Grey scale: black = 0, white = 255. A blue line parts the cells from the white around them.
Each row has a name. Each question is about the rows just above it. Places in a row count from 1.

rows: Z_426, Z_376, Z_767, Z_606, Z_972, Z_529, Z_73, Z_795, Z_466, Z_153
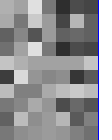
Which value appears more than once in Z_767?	[97]
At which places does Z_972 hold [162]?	3 4 5 6

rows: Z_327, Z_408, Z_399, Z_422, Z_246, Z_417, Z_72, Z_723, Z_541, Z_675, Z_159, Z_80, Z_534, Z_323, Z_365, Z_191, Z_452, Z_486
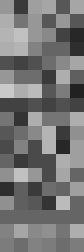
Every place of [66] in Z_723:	1 2 4 6
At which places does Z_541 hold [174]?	3 6
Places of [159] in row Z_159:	6
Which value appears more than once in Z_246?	[80]
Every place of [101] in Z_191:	1 2 3 4 5 6
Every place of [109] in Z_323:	4
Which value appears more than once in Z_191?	[101]

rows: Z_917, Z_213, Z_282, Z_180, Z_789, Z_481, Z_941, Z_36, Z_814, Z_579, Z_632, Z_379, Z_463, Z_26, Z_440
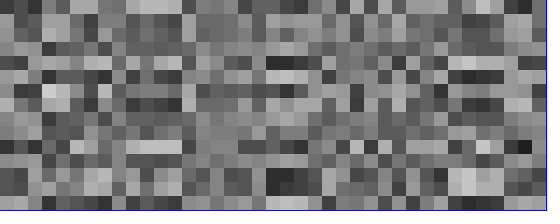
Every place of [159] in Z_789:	5 15 24 30 37
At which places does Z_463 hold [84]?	1 15 18 23 27 29 31
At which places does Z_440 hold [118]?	16 19 26

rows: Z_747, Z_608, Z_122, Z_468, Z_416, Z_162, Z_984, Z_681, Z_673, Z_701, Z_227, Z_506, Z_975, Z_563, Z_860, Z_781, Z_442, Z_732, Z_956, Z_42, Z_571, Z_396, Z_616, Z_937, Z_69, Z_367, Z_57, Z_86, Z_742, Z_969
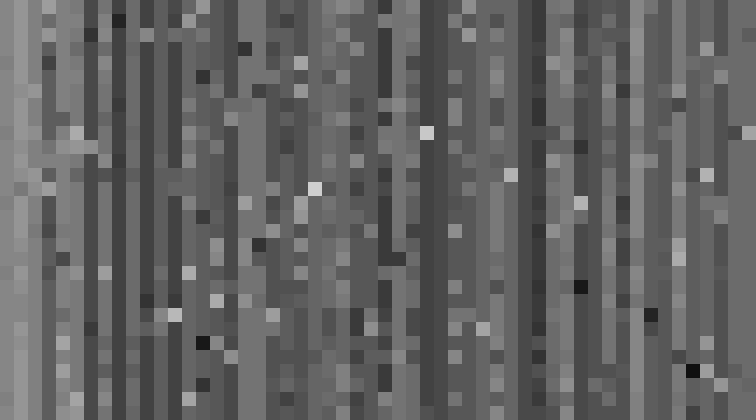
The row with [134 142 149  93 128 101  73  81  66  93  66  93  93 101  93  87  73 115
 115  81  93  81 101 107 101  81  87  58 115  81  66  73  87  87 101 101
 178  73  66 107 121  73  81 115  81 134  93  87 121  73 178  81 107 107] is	Z_975
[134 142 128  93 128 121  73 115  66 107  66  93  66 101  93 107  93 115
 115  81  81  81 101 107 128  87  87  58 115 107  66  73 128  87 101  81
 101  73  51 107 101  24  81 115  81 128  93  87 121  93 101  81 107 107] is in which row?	Z_571

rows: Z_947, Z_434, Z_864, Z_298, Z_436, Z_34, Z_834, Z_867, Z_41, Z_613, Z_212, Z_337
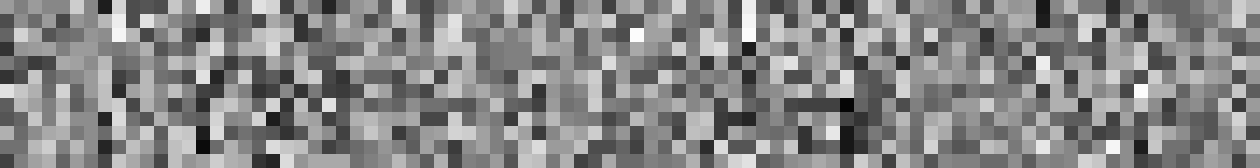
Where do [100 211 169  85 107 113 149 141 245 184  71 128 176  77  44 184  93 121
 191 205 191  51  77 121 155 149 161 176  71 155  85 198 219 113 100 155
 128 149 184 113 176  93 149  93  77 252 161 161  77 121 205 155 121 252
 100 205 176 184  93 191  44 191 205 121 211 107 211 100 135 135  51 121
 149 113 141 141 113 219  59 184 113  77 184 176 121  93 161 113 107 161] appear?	Z_864
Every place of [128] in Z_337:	2 27 34 47 49 69 70 76
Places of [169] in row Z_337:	10 18 23 24 25 44 59
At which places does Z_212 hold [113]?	1 2 32 68 84 85 89
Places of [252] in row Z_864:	46 54
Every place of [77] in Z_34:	2 19 37 57 58 82 89

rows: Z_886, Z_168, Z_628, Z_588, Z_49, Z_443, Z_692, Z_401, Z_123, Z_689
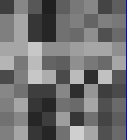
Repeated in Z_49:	[120]
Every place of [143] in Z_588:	4 5 9
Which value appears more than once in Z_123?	[113]
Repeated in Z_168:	[127]

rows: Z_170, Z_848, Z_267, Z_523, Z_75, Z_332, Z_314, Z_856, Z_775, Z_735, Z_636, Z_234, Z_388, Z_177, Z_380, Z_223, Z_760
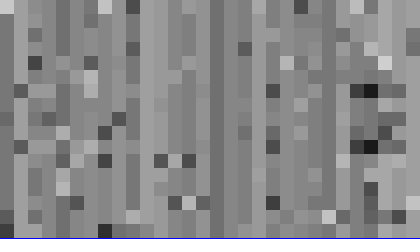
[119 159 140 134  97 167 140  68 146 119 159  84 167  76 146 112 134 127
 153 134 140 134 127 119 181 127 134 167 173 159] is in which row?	Z_234
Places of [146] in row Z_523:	9 15
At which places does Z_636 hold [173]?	7
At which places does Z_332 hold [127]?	3 5 14 18 20 25 26 28

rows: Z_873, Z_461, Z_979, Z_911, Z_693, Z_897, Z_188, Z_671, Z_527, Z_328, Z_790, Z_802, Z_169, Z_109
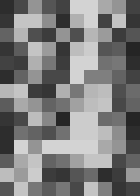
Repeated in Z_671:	[99]
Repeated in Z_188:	[182]
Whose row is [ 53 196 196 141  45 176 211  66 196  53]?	Z_461
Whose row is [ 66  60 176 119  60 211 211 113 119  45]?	Z_693
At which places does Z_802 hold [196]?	3 7 8
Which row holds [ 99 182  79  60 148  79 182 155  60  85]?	Z_979
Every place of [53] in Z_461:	1 10

